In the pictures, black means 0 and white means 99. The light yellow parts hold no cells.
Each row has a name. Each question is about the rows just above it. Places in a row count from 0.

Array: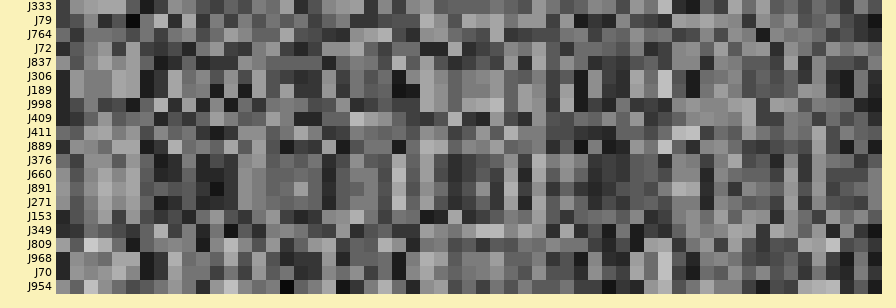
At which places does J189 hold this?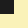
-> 6 11 13 25 37 45 56
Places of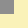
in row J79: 27 47 50 52
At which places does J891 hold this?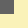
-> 1 7 15 18 21 36 51
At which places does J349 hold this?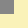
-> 16 27 32 47 56

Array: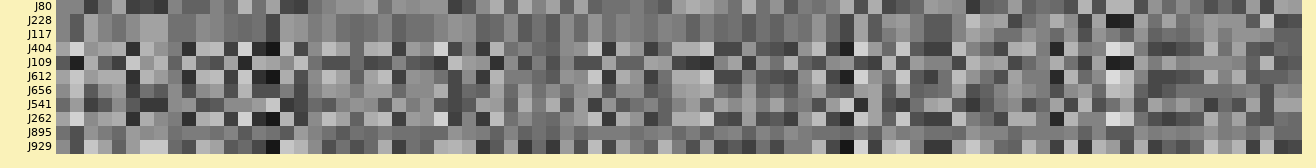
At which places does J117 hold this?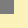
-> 18 41 44 46 52 59 61 75 81 83
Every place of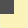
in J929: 1 9 19 21 37 45 76 80
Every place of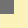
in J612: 27 43 59 63 66 88
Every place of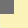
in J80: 3 14 18 23 39 40 48 50 54 70 81
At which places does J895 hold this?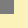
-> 3 9 10 14 23 30 38 39 40 42 45 47 53 57 60 69 70 71 78 80 83
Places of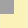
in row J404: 0 3 20 84

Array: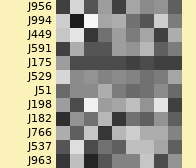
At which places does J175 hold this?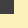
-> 5 7 8
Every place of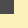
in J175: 1 2 3 4 6
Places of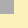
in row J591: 1

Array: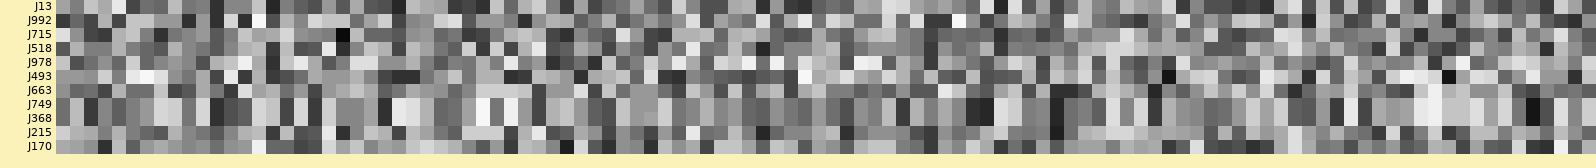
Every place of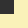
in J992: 9 11 13 33 99 108
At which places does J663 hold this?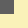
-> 23 57 59 80 109
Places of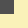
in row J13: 18 23 43 46 47 82 83 89 91 109
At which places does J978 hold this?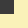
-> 62 98
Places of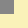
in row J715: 9 18 37 60 81 89 93 94 98 99 102
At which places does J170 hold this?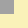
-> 1 20 23 49 54 63 70 73 74 77 101
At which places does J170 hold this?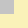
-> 21 25 27 47 48 51 58 59

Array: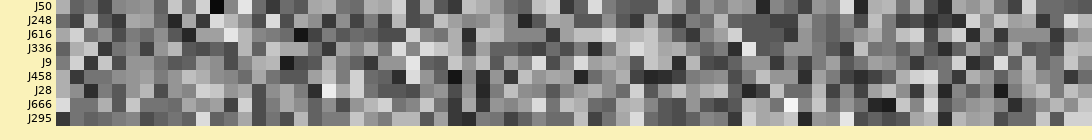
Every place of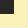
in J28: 30 49 63
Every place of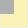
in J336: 1 22 28 44 68
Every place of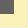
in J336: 0 11 14 31 32 46 51 60 64 67 70
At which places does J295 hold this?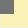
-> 1 8 12 15 31 39
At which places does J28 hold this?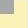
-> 13 16 20 69

